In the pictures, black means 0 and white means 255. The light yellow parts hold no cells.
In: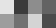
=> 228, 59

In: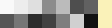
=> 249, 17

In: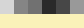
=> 214, 42

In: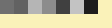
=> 195, 29

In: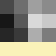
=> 217, 23

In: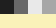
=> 233, 31

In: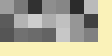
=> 205, 43
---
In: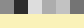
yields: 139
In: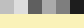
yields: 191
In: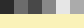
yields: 43
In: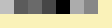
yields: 191
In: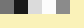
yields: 116
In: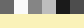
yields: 104
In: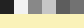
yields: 34
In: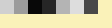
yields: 208
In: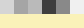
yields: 213
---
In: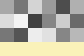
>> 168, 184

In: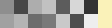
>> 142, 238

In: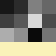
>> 23, 116

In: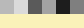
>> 185, 127

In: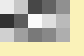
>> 236, 174

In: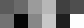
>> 91, 253
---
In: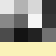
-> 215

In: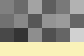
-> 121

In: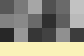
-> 106

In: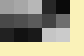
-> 39

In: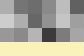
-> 189

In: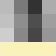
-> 50
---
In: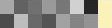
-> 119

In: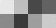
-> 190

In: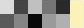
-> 192

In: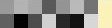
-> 148

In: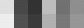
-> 189

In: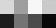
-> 158

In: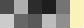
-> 44
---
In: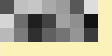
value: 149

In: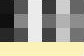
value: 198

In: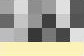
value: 70

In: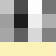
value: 216

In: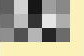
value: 37

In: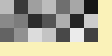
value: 235

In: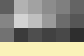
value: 72
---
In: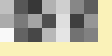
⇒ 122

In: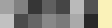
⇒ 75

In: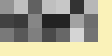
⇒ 58

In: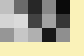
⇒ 218

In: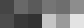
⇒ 56

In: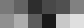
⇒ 173

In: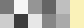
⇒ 60

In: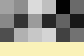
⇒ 52

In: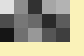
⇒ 119
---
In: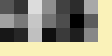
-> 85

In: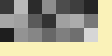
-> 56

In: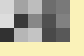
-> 214

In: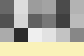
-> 104

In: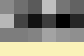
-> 137

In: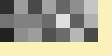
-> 46
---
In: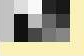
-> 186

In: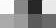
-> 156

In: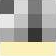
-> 194

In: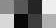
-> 8

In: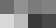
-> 188

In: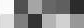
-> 180

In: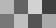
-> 191

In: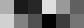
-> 3

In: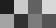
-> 49
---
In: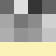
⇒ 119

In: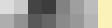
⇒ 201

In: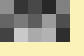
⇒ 122

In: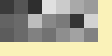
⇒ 106

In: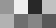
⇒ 239

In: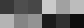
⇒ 78
